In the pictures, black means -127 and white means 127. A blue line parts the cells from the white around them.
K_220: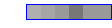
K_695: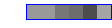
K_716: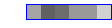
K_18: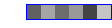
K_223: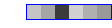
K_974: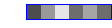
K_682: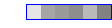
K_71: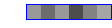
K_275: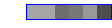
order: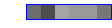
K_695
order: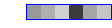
K_223
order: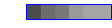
K_275
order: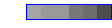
K_695

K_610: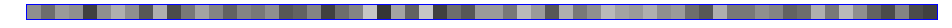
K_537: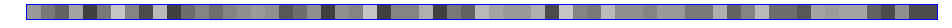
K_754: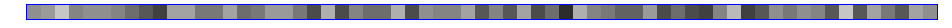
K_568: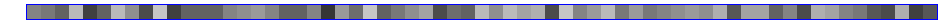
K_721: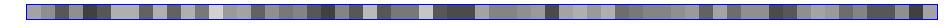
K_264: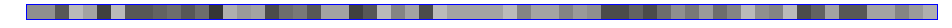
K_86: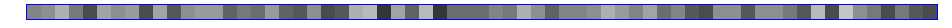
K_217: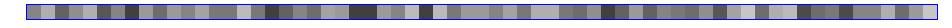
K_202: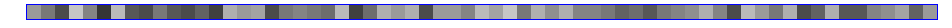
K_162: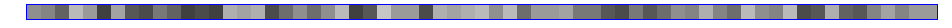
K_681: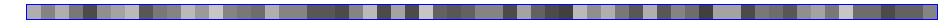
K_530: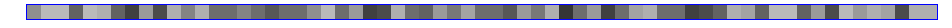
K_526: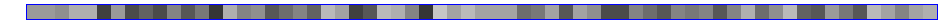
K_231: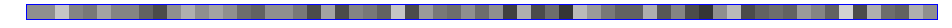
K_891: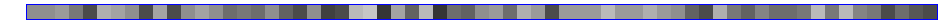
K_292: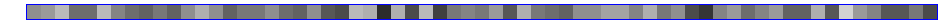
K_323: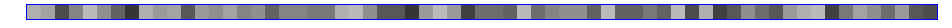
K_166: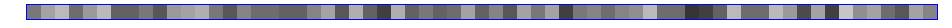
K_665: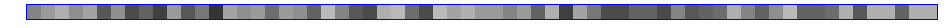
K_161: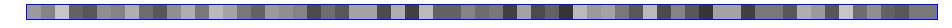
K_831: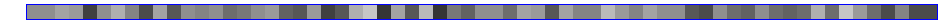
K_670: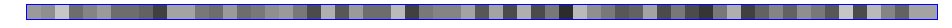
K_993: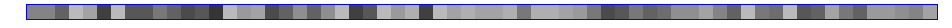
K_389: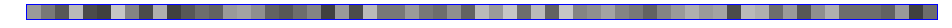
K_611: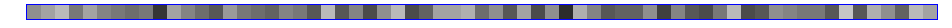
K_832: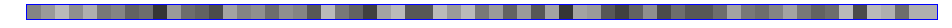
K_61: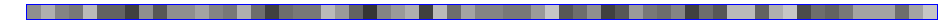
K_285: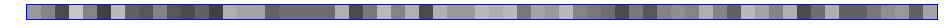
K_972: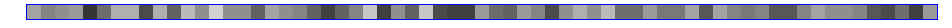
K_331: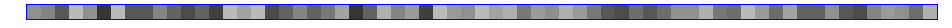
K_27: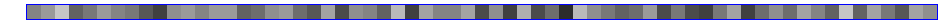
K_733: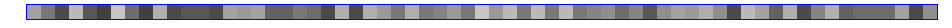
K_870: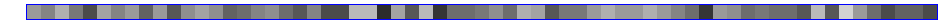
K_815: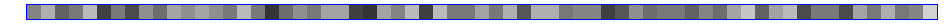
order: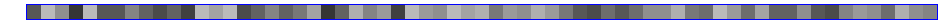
K_331
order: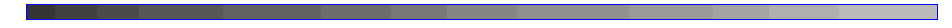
K_323

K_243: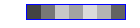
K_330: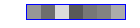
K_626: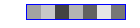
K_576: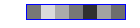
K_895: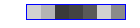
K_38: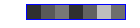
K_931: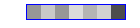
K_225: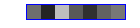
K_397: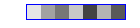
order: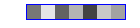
K_626
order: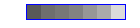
K_330
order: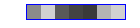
K_895
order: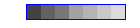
K_243
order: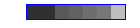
K_38
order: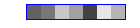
K_626

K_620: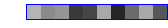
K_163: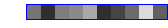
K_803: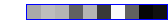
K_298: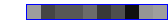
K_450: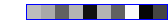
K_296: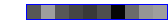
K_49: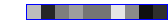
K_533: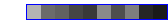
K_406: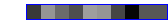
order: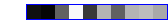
K_803
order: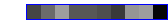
K_296
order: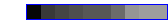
K_296
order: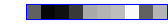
K_803

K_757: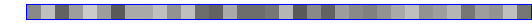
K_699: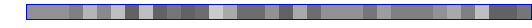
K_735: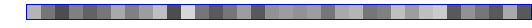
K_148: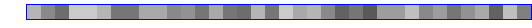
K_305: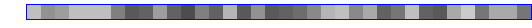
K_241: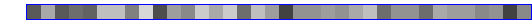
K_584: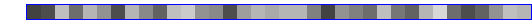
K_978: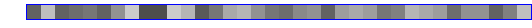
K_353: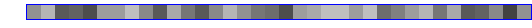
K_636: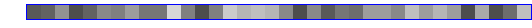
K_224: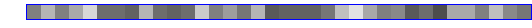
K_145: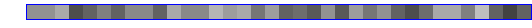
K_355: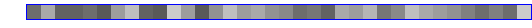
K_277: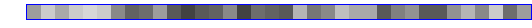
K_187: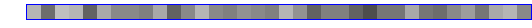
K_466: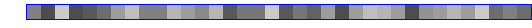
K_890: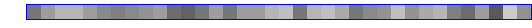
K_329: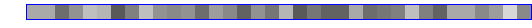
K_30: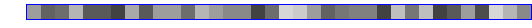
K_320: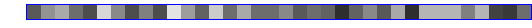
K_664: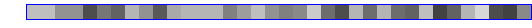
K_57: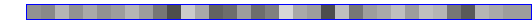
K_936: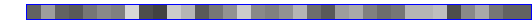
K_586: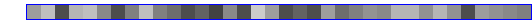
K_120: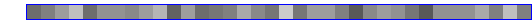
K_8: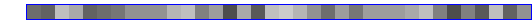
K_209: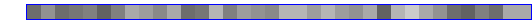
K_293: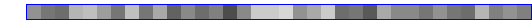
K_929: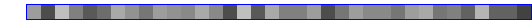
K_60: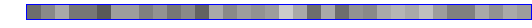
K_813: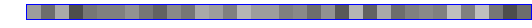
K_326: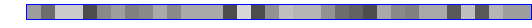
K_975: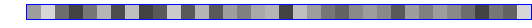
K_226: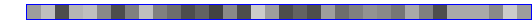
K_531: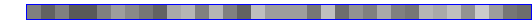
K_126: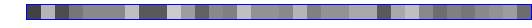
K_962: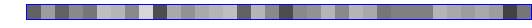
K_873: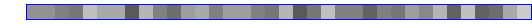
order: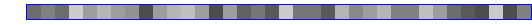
K_466
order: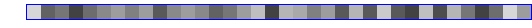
K_975
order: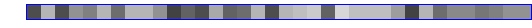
K_584
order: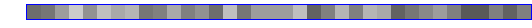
K_531

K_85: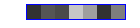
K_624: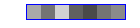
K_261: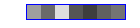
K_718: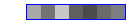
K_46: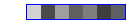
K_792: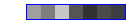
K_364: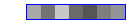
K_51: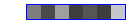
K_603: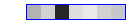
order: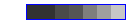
K_85
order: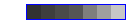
K_792
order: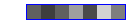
K_46
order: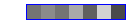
K_624
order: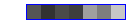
K_792

